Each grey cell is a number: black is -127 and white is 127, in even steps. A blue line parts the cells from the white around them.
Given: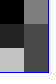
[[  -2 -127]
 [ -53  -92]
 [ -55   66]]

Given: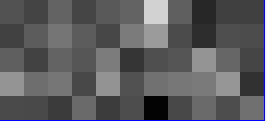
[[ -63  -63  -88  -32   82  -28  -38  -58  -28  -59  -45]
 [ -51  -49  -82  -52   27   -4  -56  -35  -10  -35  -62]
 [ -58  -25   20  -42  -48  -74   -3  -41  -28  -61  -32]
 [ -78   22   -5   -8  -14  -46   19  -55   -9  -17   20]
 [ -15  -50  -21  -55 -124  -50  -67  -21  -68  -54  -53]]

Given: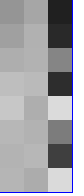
[[-95  38  21]
 [-86  49  32]
 [  5  50  46]
 [-82  58  62]
 [ 91  46  71]
 [ -3  50  55]
 [-64  55  51]
 [ 90  44  53]]

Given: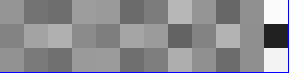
[[123  16 -24  21  55  -3 -20  26  29 -17 -12  21]
 [-94  15  51   3 -28  27  37  -1  11  48  35   3]
 [115  15 -19  16  46  -1 -16  27  26 -15  -5  18]]

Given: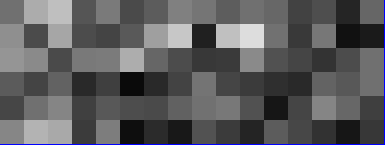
[[ -25  -90  -49  -61  -24  -15  -34  -10    0  -35  -53   -5  -42   63
    44  -15]
 [-101 -110   -8  -70  -14   93   64  -95   71   31  -38  -59  -51   38
   -52   15]
 [ -15  -51  -76  -58  -46   10  -69  -71  -51  -25   45   -4   -6  -53
    10   21]
 [ -15  -39  -28  -86  -80  -68  -58  -11  -60  -86 -117  -64  -86  -29
   -59  -36]
 [ -64  -24    5  -58 -105  -46   -7  -14  -30  -53  -50  -39  -63    5
   -15  -57]
 [ -72 -105  -77  -56  -35  -91  -68  -45 -103  -84 -113   -2  -68   41
    51    6]]

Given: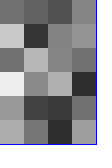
[[  4 -46 -30 -14]
 [ 21   3 -73  72]
 [-13   6  55 -15]
 [-81  47  11 111]
 [-14 -70 -62  26]
 [ 31 -82  -9  44]]

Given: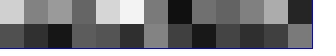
[[ -90   44    0  -28  -15 -111   -5  115   86  -26   26    2   80]
 [  -5  -63  -80  -59 -103  -63    3  -80  -43  -35 -105  -79  -47]]

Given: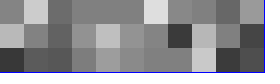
[[ 26 -24   0   8  94   0   0   0 -19  76   4]
 [-58   0  55 -69   4  19  63  18 -29   2  57]
 [-49 -68  73   0   0  10  29  -2 -40 -36 -71]]

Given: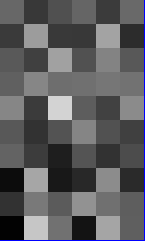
[[ -22  -68  -26  -47  -71  -24]
 [ -83   35  -71  -70   28  -69]
 [ -39    3  -46   33  -63  -38]
 [ -13   -9  -15  -17    6  -31]
 [  11  -62  -34   83  -68    6]
 [ -63  -46    5  -44  -77  -39]
 [ -51  -77  -43  -97  -67  -28]
 [ -85   12  -87 -103   38 -115]
 [ -33  -15   18  -36   -6  -77]
 [ -32   37 -108  -14   70 -125]]
